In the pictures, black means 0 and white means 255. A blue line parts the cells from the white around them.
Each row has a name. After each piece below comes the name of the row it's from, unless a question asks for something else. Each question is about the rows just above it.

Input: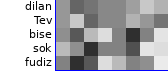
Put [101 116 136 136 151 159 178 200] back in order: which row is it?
dilan
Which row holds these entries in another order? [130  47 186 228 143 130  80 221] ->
sok
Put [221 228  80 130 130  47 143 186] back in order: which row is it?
sok
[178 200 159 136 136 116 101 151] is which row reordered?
dilan
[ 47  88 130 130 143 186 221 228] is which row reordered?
bise

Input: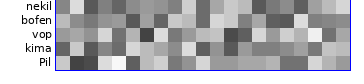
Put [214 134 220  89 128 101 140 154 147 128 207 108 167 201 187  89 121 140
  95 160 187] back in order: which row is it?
nekil
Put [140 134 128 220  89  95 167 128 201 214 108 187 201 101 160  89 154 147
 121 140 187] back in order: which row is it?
bofen
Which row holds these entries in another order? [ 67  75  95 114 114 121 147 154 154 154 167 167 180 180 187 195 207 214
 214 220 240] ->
vop
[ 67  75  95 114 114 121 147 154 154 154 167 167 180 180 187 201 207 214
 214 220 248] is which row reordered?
Pil
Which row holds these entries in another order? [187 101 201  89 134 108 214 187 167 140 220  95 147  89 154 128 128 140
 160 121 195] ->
kima
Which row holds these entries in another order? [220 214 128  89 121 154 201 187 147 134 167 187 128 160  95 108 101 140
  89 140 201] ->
bofen

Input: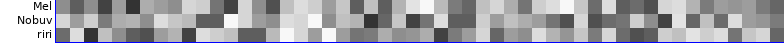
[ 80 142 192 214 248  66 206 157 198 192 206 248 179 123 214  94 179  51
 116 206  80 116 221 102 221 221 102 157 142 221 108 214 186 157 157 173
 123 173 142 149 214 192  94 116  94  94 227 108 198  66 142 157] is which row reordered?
Nobuv
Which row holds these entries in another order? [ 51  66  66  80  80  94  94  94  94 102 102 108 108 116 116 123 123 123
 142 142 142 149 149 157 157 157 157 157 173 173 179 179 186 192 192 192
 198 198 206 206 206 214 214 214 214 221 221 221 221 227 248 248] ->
riri
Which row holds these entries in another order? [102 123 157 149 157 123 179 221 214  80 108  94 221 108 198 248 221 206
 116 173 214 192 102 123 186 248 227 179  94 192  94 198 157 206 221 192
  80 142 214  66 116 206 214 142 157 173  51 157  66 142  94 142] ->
Mel
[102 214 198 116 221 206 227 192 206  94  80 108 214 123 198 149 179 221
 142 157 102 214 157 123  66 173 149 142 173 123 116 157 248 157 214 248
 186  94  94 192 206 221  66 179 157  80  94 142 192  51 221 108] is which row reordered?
riri
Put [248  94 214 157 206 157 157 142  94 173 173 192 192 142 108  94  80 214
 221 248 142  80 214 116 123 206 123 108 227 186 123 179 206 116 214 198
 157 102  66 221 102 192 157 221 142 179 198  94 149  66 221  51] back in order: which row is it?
Mel

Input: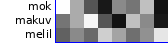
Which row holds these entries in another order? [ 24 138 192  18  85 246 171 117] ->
makuv
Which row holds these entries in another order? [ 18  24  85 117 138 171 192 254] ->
mok

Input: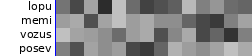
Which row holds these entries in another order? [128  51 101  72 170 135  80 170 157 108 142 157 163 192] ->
vozus
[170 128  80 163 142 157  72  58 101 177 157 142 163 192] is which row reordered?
posev
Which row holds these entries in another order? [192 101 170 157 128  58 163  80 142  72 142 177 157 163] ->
posev
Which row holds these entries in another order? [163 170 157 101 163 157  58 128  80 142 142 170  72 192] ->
memi

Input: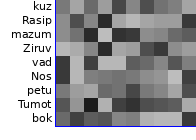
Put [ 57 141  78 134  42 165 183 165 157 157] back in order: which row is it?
Rasip
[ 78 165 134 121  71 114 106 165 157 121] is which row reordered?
petu
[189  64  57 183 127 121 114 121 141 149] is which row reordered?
Nos
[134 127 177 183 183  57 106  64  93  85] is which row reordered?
bok
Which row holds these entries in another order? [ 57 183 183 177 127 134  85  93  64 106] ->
bok
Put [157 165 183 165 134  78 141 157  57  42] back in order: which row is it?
Rasip
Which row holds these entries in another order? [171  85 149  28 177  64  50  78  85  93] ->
Tumot

